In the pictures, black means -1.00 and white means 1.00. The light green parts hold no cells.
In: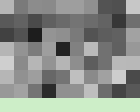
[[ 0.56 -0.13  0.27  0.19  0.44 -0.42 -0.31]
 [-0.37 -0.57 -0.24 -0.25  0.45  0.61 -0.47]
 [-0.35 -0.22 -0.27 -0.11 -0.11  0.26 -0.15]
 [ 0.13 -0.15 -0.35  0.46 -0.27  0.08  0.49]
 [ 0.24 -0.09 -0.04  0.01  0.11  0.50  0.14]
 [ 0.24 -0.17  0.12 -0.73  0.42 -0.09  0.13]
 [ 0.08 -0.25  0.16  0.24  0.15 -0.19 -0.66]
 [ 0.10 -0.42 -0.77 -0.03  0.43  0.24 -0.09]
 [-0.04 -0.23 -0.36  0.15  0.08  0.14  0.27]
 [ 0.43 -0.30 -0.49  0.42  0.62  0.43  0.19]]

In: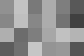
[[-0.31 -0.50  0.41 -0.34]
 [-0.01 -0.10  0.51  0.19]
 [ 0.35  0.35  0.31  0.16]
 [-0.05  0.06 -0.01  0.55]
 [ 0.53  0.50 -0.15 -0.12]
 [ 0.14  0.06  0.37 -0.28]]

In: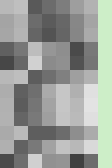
[[ 0.40  0.29  0.33 -0.06 -0.08  0.40  0.76  0.78  0.75  0.34  0.70 -0.15]
 [ 0.24  0.06  0.05 -0.42 -0.36  0.25  0.38  0.44  0.46  0.11  0.44 -0.50]
 [-0.02 -0.19 -0.21  0.11  0.13  0.00  0.55  0.55  0.54 -0.15  0.52  0.16]
 [-0.15 -0.29 -0.35  0.18  0.09 -0.13  0.33  0.28  0.25 -0.26  0.27  0.14]
 [-0.30 -0.15 -0.21  0.48  0.64 -0.27 -0.13 -0.08 -0.05 -0.26 -0.05  0.63]
 [ 0.50  0.39  0.41 -0.07 -0.19  0.49 -0.25 -0.28 -0.21  0.46 -0.23 -0.14]
 [ 0.44  0.29  0.30 -0.25 -0.44  0.44  0.36  0.39  0.40  0.33  0.38 -0.42]]

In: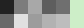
[[-0.13  0.48]
 [-0.26  0.40]
 [ 0.32  0.22]
 [-0.03  0.76]
 [-0.73 -0.18]]

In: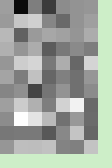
[[ 0.18  0.25  0.35 -0.02  0.66  0.18  0.09 -0.18 -0.16 -0.20  0.53]
 [ 0.15  0.15  0.17  0.08 -0.19 -0.12 -0.12  0.90  0.19  0.54  0.00]
 [ 0.10 -0.18  0.26 -0.05  0.36  0.00  0.15  0.65 -0.11  0.07  0.03]
 [-0.54  0.05  0.31 -0.28 -0.06 -0.20 -0.08 -0.01  0.46 -0.31  0.51]
 [-0.01  0.63  0.21  0.35  0.67  0.51 -0.47  0.38  0.79 -0.05  0.48]
 [-0.92  0.55 -0.24  0.17  0.61 -0.02  0.13  0.60  0.99 -0.05  0.49]
 [ 0.24  0.21  0.44  0.38  0.18  0.29  0.04  0.25  0.10 -0.07  0.18]]

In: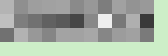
[[ 0.20 -0.55 -0.04]
 [ 0.15  0.37  0.26]
 [ 0.26 -0.06  0.22]
 [-0.02  0.87  0.05]
 [ 0.19  0.07  0.31]
 [ 0.08 -0.45  0.27]
 [ 0.28 -0.30  0.28]
 [ 0.26 -0.24  0.04]
 [ 0.24 -0.11  0.19]
 [ 0.12 -0.01  0.40]
 [ 0.41  0.50 -0.11]]

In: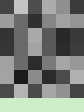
[[-0.54  0.16 -0.55 -0.53  0.19  0.38 -0.47]
 [ 0.12  0.26 -0.69 -0.66  0.30 -0.41  0.14]
 [ 0.35  0.04 -0.30 -0.30 -0.04 -0.66  0.30]
 [-0.39 -0.62  0.33  0.28 -0.66  0.09 -0.42]
 [ 0.54 -0.16 -0.17 -0.18 -0.16 -0.80  0.41]
 [-0.47  0.23 -0.59 -0.58  0.26  0.28 -0.43]]

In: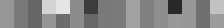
[[ 0.52  0.23]
 [-0.12 -0.12]
 [ 0.18  0.18]
 [-0.69  0.19]
 [ 0.11  0.11]
 [ 0.00  0.00]
 [ 0.26  0.26]
 [-0.04 -0.04]
 [-0.05 -0.05]
 [-0.53 -0.19]
 [ 0.10  0.10]
 [ 0.80 -0.15]
 [ 0.66  0.17]
 [-0.20 -0.20]
 [-0.05 -0.05]
 [ 0.18  0.18]]
